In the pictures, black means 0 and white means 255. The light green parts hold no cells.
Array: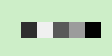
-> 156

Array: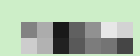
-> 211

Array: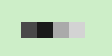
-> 170

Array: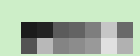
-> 198

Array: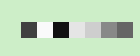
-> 229

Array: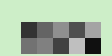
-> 164

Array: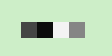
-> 133

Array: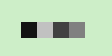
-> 128

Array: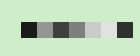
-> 202
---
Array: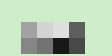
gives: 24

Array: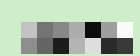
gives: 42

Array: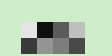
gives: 125

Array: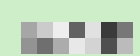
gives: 79

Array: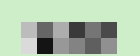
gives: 95

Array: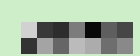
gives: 110

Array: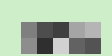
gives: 98

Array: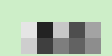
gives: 98
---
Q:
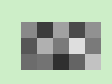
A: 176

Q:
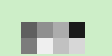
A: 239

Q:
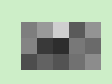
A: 57

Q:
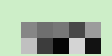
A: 60

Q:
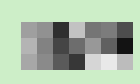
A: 130

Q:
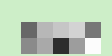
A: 169

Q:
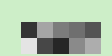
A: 71
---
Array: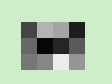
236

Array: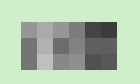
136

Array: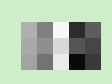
234

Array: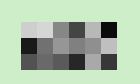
90

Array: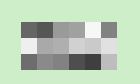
130

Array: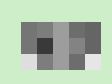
157

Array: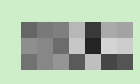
149
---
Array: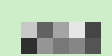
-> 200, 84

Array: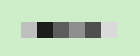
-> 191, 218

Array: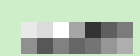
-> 233, 174

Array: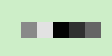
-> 137, 101

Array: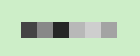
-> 68, 163

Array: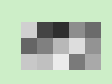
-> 208, 169
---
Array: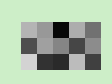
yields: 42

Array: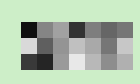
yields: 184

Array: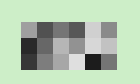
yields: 223

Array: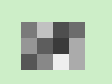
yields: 136

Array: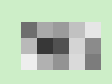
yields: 147

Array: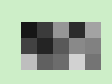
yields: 108

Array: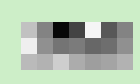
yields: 158

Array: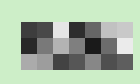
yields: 135

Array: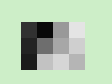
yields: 194

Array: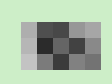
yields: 59
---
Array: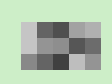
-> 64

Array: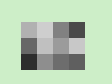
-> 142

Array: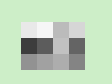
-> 161

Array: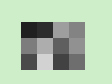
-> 210

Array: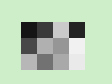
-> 114

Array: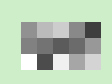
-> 240
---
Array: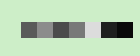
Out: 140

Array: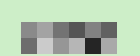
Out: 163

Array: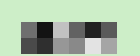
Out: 19

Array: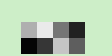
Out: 234

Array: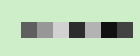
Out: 151

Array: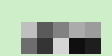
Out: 90

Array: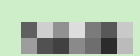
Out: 207

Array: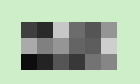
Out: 42

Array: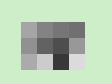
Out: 131

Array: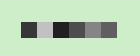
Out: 193
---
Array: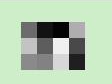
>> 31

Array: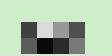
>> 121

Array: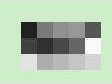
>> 212

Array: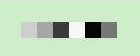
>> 119

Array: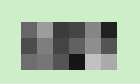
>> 170

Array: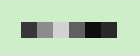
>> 41
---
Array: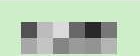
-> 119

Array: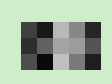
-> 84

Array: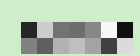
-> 16

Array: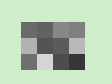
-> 184

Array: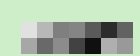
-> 98

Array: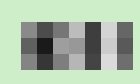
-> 89

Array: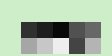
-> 103
